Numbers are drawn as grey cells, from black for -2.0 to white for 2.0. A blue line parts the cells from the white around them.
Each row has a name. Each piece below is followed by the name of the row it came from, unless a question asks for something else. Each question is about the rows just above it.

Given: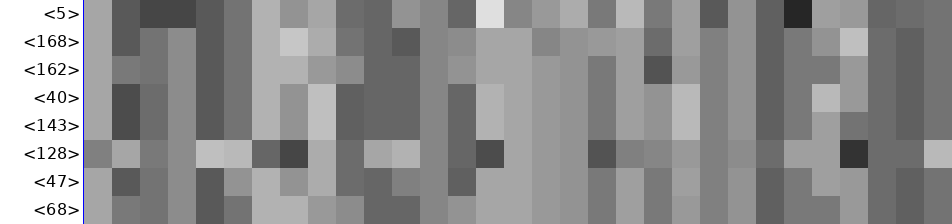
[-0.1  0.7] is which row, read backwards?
<5>
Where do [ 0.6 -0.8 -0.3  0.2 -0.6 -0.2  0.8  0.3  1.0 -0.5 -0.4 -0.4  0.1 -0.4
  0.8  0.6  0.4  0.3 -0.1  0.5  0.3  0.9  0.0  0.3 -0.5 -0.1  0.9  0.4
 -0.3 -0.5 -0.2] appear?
<40>

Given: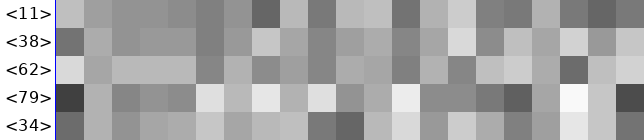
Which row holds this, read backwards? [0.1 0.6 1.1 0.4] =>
<38>
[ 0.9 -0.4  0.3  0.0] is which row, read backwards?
<11>
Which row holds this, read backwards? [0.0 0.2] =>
<11>
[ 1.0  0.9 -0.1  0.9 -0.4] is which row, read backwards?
<11>
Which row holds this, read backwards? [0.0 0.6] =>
<62>
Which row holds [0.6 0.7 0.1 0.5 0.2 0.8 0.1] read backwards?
<62>

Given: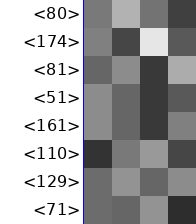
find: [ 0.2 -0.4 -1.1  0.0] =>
<161>
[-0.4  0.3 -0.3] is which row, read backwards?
<129>
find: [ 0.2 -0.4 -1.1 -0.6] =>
<51>
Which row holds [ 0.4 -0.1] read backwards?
<110>
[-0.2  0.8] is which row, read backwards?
<80>
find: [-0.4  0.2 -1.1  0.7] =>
<81>

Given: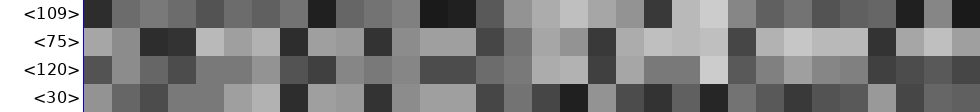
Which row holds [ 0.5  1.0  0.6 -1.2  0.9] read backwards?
<75>
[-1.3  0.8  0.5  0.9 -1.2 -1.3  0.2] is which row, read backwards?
<75>
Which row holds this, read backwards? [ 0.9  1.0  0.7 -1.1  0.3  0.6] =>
<75>
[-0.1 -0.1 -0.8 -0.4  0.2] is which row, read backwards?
<120>

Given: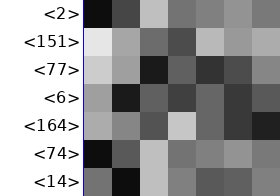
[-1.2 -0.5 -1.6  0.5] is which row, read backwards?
<77>
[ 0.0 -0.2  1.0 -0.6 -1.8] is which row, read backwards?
<74>
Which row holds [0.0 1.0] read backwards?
<14>
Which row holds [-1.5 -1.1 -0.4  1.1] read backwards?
<164>
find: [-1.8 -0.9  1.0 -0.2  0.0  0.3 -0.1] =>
<2>
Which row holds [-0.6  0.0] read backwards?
<14>
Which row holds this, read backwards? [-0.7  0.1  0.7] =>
<164>

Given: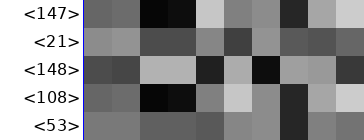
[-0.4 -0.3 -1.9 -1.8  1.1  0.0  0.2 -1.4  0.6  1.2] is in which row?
<147>
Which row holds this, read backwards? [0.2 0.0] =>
<147>
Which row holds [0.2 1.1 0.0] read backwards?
<108>
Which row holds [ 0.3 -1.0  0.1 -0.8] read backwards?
<21>

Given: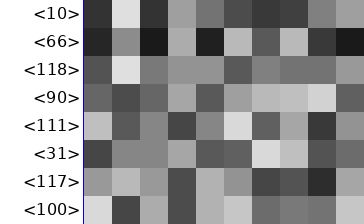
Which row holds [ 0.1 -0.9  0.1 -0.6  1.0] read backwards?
<111>
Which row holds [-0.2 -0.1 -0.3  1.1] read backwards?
<100>
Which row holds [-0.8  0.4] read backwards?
<117>
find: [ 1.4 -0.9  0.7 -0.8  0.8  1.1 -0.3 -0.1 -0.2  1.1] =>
<100>
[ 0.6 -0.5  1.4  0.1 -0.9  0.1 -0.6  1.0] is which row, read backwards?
<111>
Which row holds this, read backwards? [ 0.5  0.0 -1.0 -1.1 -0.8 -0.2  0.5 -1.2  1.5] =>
<10>
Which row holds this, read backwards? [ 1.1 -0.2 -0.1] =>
<100>

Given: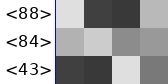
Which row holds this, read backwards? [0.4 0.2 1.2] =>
<84>
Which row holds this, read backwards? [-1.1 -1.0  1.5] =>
<88>
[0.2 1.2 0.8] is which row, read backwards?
<84>

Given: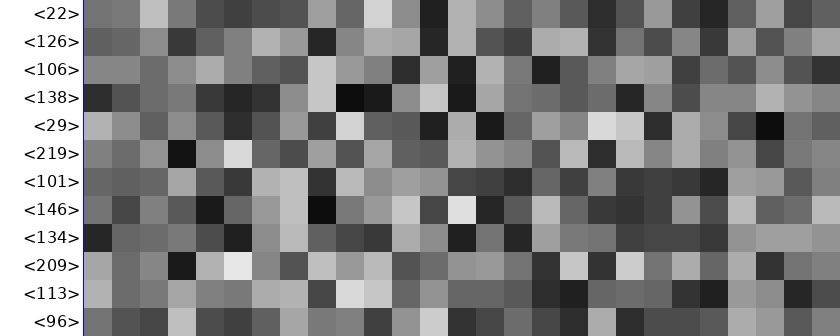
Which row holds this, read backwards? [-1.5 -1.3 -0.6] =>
<113>
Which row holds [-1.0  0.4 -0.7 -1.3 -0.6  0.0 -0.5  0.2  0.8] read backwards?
<22>
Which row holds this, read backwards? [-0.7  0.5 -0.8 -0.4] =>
<219>

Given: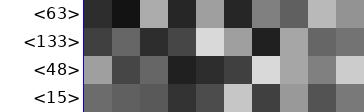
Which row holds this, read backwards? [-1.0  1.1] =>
<15>
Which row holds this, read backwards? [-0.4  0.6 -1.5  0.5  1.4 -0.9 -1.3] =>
<133>
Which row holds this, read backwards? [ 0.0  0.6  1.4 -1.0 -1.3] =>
<48>
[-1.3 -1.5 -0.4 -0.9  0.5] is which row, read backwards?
<48>
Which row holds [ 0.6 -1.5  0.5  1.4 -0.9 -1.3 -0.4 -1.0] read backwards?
<133>

